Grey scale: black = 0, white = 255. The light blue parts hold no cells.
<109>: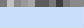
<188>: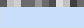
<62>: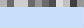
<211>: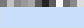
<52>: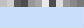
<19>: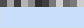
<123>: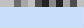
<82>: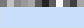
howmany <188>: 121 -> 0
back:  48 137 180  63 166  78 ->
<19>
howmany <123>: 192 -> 4
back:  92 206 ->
<52>
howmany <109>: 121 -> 3
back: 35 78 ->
<123>
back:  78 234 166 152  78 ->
<52>

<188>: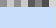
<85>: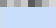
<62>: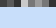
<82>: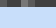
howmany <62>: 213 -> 0
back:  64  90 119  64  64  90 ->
<82>
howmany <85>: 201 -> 2
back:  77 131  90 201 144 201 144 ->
<188>
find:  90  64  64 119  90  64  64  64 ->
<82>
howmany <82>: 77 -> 0
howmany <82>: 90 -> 2

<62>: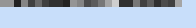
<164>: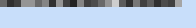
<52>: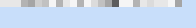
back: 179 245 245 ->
<52>
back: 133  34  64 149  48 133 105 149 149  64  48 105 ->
<164>
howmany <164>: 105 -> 3
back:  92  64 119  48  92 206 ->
<164>
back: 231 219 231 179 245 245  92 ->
<52>
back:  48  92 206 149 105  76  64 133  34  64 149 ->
<164>

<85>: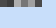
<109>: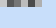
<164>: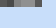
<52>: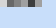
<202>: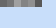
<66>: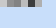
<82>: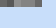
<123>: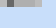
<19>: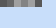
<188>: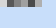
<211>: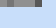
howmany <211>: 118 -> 1
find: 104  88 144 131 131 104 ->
<82>
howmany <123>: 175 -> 3
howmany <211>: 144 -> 4

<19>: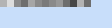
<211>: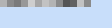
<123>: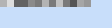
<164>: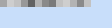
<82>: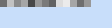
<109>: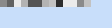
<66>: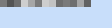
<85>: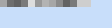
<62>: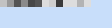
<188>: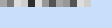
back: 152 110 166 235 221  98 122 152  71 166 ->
<82>
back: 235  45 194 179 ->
<109>

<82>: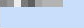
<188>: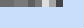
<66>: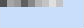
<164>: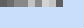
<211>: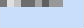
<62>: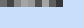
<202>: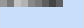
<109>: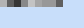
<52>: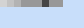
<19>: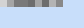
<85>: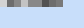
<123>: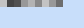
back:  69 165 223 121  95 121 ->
<188>
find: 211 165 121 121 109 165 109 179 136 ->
<19>
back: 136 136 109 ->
<164>
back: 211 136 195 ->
<164>
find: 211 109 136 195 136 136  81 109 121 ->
<85>
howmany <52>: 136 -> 0

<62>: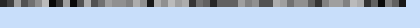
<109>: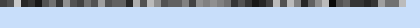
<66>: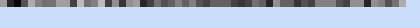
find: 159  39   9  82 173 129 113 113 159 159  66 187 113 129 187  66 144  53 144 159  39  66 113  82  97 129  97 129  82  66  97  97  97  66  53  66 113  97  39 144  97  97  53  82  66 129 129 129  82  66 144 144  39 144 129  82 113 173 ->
<66>
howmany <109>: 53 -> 7
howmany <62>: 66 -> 1
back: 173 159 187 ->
<62>
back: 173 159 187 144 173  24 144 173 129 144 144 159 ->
<62>
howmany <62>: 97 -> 7
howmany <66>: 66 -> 8

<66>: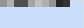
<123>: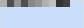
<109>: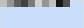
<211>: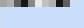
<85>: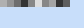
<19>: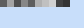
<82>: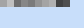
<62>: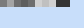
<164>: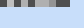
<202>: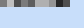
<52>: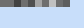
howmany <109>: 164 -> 0
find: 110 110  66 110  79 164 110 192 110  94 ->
<52>
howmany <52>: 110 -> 5
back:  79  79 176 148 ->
<66>
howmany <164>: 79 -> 5
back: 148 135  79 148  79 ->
<123>
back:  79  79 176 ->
<66>

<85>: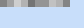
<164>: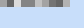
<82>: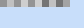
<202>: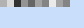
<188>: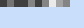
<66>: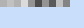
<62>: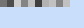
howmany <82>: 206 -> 2
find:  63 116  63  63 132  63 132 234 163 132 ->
<188>
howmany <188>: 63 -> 4

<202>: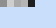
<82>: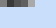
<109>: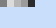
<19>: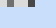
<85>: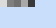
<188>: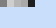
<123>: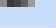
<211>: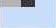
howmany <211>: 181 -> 3
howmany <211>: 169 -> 0
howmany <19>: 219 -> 3

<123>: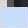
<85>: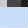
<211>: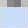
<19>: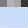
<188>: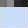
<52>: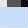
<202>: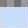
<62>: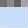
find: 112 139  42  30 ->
<188>
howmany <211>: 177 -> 0
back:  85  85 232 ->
<52>
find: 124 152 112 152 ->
<202>
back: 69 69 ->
<85>

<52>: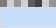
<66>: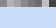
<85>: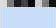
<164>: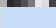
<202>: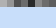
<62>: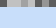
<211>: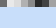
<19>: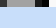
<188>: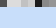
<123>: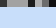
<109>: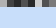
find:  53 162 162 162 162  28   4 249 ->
<19>
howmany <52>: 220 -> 0

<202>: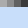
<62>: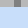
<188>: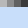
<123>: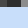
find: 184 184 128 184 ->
<62>
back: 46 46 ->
<123>
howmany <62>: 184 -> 3
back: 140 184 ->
<188>
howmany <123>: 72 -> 1
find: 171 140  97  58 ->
<202>

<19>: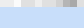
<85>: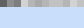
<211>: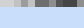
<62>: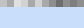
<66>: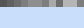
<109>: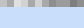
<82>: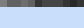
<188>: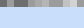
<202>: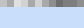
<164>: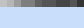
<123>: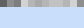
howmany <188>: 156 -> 5
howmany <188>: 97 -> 0

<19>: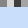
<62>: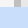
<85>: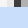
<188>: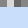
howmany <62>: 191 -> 1
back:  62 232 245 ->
<85>
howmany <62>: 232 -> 1
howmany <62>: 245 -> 2

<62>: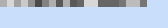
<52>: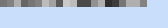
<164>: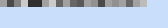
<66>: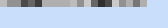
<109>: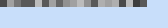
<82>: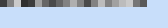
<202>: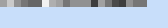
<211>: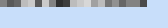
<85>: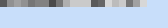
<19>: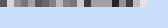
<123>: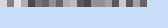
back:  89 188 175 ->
<123>
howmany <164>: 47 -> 2
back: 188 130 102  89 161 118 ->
<19>
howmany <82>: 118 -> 1

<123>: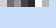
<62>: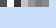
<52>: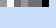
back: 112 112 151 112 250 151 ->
<52>
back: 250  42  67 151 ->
<123>
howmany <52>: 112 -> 3

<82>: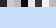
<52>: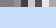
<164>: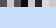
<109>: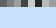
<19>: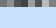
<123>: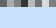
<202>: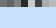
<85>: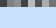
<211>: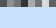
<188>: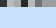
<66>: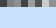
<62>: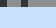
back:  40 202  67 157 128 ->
<109>
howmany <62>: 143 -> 6
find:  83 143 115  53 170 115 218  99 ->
<211>
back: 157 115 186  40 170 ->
<188>

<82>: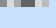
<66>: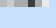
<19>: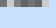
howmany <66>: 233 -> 1
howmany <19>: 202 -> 2
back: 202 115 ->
<19>
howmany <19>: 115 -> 2
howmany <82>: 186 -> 1

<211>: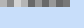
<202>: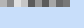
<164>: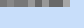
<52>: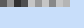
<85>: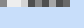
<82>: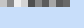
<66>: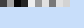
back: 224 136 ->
<202>
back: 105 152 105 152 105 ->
<211>

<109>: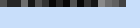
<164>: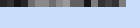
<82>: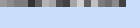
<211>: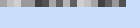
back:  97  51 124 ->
<82>
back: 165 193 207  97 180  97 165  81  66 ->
<211>
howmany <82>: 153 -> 1
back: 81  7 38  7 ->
<109>

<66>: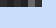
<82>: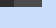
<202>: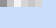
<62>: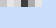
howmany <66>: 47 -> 3
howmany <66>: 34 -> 2
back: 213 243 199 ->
<202>
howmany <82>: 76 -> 4

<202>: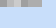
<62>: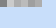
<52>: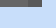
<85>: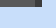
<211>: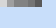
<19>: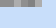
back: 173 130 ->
<19>
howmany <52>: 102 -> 4
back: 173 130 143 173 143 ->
<19>
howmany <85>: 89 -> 5
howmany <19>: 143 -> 3
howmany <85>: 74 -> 0

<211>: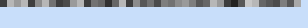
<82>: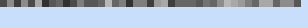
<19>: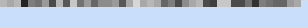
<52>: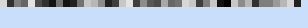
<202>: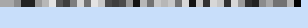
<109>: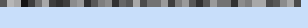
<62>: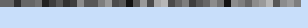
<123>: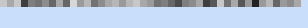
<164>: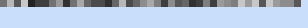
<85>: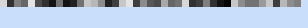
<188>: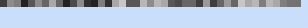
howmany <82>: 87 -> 5
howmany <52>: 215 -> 3
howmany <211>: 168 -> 1
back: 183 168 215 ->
<19>
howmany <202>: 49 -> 3
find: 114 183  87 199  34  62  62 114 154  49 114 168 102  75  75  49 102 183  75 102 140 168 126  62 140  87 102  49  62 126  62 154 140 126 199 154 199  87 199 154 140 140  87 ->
<164>

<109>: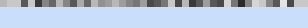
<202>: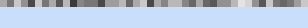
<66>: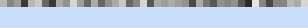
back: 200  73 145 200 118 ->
<202>
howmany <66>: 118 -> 1
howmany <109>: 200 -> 7
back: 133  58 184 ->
<202>
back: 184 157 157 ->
<202>
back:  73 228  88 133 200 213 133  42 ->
<109>
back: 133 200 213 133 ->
<109>

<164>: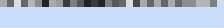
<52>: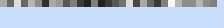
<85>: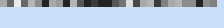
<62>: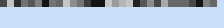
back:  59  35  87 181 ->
<85>
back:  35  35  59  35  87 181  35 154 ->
<85>
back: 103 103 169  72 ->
<62>
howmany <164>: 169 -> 5
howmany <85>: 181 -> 4
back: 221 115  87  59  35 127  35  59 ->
<52>

